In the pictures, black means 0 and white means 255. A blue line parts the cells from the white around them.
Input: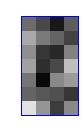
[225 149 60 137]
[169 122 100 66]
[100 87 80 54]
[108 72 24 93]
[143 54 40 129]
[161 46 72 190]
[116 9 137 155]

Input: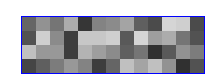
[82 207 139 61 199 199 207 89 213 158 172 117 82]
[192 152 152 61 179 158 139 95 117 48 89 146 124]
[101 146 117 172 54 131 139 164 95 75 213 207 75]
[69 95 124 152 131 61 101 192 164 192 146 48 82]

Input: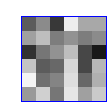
[153 208 118 230 160 202]
[160 190 125 146 125 139]
[92 139 56 237 168 168]
[49 118 146 190 71 24]
[244 112 132 222 104 176]
[196 92 104 215 71 183]

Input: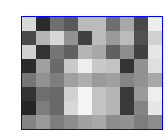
[73 181 216 146 65 187 154 187 81 209]
[43 160 105 201 238 201 195 51 146 223]
[132 154 125 140 160 168 140 146 125 140]
[118 146 125 160 174 154 160 132 146 168]
[37 125 105 216 245 195 181 58 132 230]
[51 111 105 209 245 195 181 58 154 238]
[209 51 118 97 181 168 97 140 65 230]
[216 43 111 89 187 187 111 168 73 238]

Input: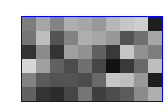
[118 190 83 131 174 166 152 83 112 166]
[125 166 131 174 166 152 182 198 206 30]
[214 160 97 76 112 70 18 57 105 190]
[51 139 51 160 145 97 57 198 145 125]
[131 91 83 83 76 105 198 190 152 30]
[97 51 44 70 118 63 76 91 139 174]

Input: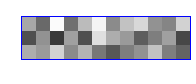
[173 154 210 139 180 119 87 126 146 194 126 99]
[79 146 58 160 79 223 173 154 93 126 160 71]
[167 105 251 112 187 244 139 194 216 146 133 210]
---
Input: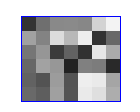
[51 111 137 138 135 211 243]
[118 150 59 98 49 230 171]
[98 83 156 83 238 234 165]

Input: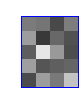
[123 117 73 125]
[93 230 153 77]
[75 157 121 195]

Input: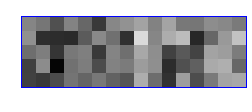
[133 118 80 131 103 57 135 146 163 130 164 120 118 141 136 122]
[110 126 53 120 127 57 132 111 168 142 65 89 67 163 157 124]
[65 57 76 116 101 120 98 85 173 109 49 158 77 122 164 168]

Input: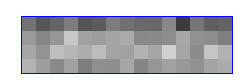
[115 87 100 125 85 92 124 113 105 104 135 59 117 95 99]
[166 148 190 182 173 188 164 161 178 166 208 166 140 197 178]

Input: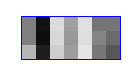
[127 18 220 159 224 116 117]
[183 30 206 158 230 120 87]

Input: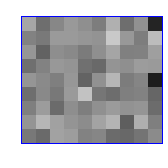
[166 110 135 153 143 125 176 110 145 36]
[150 98 142 137 123 143 165 128 129 159]
[149 138 127 151 99 145 182 124 133 29]
[127 156 107 142 126 144 155 146 149 108]
[120 106 162 157 130 134 107 104 116 139]
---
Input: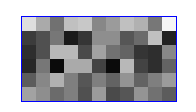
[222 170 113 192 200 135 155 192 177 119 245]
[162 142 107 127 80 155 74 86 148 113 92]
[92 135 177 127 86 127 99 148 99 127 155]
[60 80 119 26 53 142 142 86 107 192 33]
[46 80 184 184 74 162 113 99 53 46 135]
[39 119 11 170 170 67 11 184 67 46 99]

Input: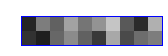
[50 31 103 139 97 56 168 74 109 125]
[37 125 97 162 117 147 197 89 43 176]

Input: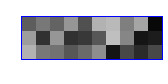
[178 120 114 87 106 142 21 72 43 72]
[157 49 150 49 56 87 191 134 21 28]
[93 120 99 150 80 178 185 127 165 8]

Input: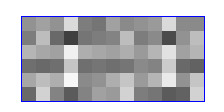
[181 167 161 240 174 167 161 174 154 181 226 161 181]
[167 189 174 247 138 146 174 197 154 181 234 146 197]
[146 161 146 218 125 117 161 138 146 154 218 138 138]
[125 189 105 63 117 125 131 189 125 138 75 146 189]
[111 105 111 197 111 117 111 117 138 131 203 105 98]
[105 210 131 91 131 161 154 210 125 117 91 98 210]

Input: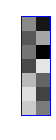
[223 66]
[202 123]
[186 100]
[137 22]
[116 2]
[87 165]
[73 229]

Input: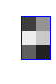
[236 201]
[95 34]
[62 148]

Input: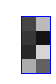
[172 97]
[70 186]
[55 19]
[41 213]
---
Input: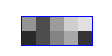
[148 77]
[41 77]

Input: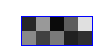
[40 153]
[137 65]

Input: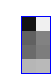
[19 240]
[97 130]

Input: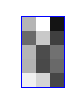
[181 255]
[106 201]

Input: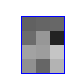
[97 101]
[108 151]

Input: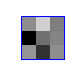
[141 208]
[0 112]

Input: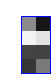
[139 23]
[243 227]

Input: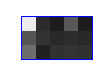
[235 44]
[85 51]

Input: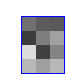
[112 92]
[61 127]
